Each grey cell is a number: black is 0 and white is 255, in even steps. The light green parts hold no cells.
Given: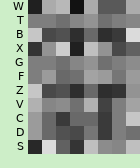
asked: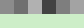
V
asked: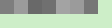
F
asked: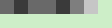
C
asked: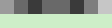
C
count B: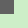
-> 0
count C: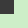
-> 2

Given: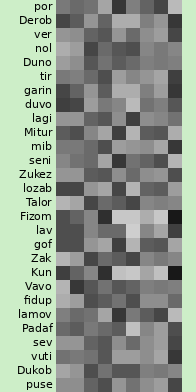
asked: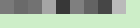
por
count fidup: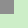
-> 2

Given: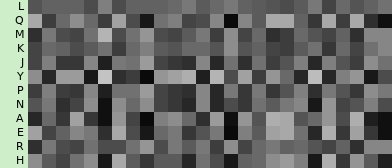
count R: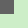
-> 2
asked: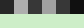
E
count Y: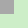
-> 0

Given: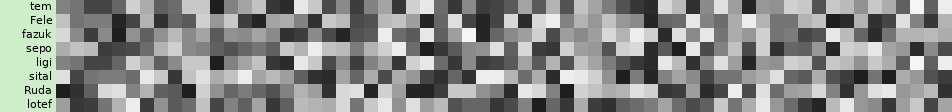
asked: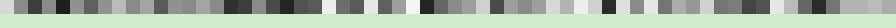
fazuk
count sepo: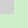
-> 6
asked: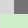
lotef

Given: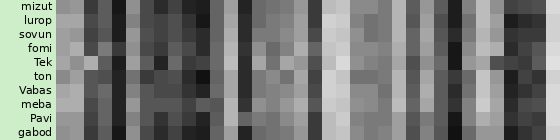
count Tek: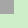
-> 5
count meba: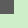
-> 2

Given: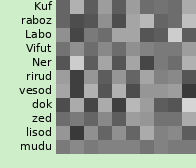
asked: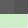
dok
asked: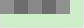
Vifut
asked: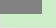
mudu
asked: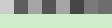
Ner

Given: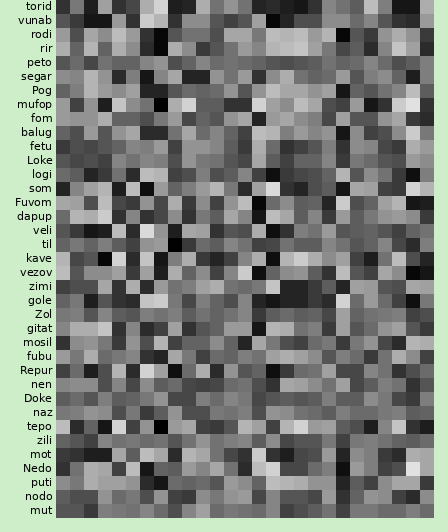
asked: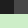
mot
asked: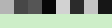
kave
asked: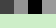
tepo
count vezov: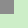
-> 5
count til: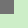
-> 3

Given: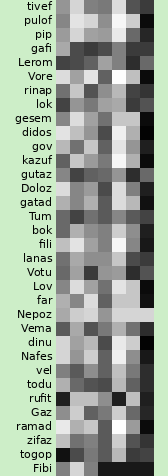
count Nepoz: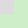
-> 0
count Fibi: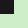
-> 4
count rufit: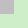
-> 3
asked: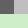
vel

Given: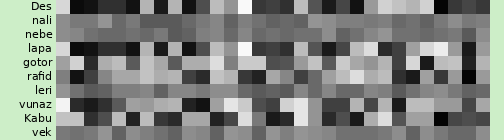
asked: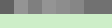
vek
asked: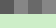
leri

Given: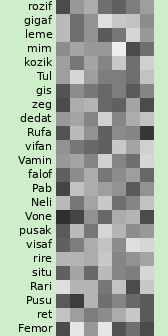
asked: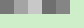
Neli
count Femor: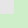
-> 2
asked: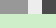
mim

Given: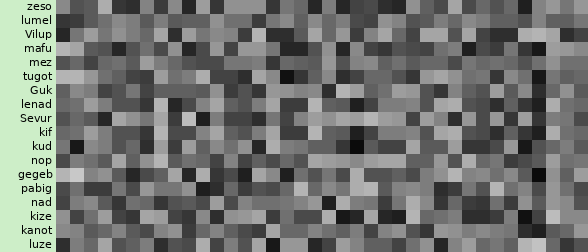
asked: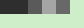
Vilup
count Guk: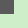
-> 3

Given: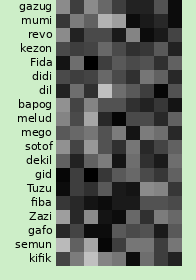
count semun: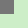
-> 3
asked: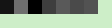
Fida
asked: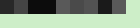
gafo
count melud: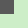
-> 0
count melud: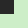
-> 2

